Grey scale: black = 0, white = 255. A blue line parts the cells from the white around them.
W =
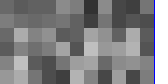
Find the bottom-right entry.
125
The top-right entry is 117
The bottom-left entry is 152
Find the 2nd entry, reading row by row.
91
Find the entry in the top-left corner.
105
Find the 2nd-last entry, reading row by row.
71
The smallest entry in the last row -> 63
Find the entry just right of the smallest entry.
139
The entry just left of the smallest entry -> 125
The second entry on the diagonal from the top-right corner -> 84
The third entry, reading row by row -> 97
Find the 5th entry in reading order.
139

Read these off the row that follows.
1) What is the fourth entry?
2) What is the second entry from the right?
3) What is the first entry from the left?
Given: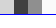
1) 250
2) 143
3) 213
